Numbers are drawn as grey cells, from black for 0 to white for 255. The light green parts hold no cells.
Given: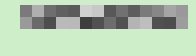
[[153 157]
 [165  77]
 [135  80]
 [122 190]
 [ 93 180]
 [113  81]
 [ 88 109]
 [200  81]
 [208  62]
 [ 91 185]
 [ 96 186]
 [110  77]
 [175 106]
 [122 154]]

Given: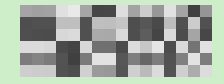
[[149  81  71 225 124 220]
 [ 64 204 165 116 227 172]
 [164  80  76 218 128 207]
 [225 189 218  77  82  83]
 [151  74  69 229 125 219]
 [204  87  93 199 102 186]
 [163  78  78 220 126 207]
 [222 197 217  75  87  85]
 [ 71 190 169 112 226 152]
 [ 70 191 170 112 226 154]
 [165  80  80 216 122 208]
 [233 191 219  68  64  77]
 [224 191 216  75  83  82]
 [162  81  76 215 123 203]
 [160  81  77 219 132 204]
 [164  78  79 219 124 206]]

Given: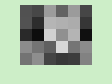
[[ 70  54  16 139 130]
 [155 172 180 117  60]
 [ 98 176 144 215  56]
 [156 181 209  96  68]
 [ 71  45  13 116 142]
 [ 81  82  41 140 115]]

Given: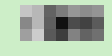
[[148  91 112]
 [140  66  99]
 [151  76 130]
 [124  17  61]
 [ 99  94  89]
 [183 183 204]
 [197 136 159]]

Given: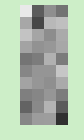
[[115 191 170 167 123 198 170 124  91  48]
 [143 184 141 151 177 149 143 150 179 157]
 [ 92  71 165 146 124 149 150 134 137 156]
 [233 167 195 163 116 134 163 127  99 134]]

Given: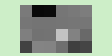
[[125 118 105  69]
 [121 118 130  63]
 [118 117 194 111]
 [ 11 116 115 131]
 [  9 116 114 132]
 [122 118 127  66]]

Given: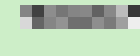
[[ 56 238]
 [188 159]
 [136 122]
 [ 98 142]
 [136 110]
 [133 111]
 [118 147]
 [141 133]
 [ 65 101]
 [132 216]]

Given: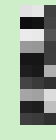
[[ 65  69  85  61  62 176  47 220 190  48]
 [229  18 233 151  22  25  58 161  29  59]
 [224  14 235 153  22  30  68 165  33  63]]

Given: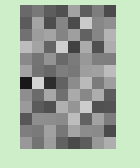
[[ 75 143 180 173 126 188 158  92  83 124  74 174]
 [125 135 134  80 127 161 123 173  81 162 138 152]
 [ 94 202  98 171 152 158 186 136 205  98 140  92]
 [162  75 159  65 123 120 140 170 149 189 164  74]
 [ 80 133 132 206 105 126  98 112 176 138 119  97]
 [ 93  77 164 100 147 104  45 167  80 141 161 157]
 [120 164 156 163 116 114 211 107  91 142 122 115]
 [105  91 113 188 137 162  24 142 154  87 126 152]]
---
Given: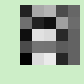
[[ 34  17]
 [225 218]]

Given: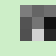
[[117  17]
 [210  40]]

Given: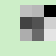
[[ 82 208]
 [105 228]]

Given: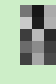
[[ 30 176]
 [186  42]]

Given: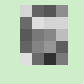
[[222 212]
 [121 135]]

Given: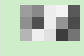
[[ 80 237]
 [239 225]]

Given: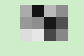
[[142  23]
 [230  72]]

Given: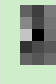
[[ 69 116]
 [  1 111]]
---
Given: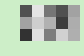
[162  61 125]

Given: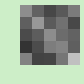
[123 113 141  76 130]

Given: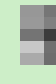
[118 153 116]

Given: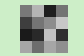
[115 141  41 166]

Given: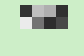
[48 45]

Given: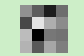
[109 174   1 179]

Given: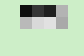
[179 225]

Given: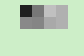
[176 169]

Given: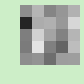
[177 152 164 228 141]
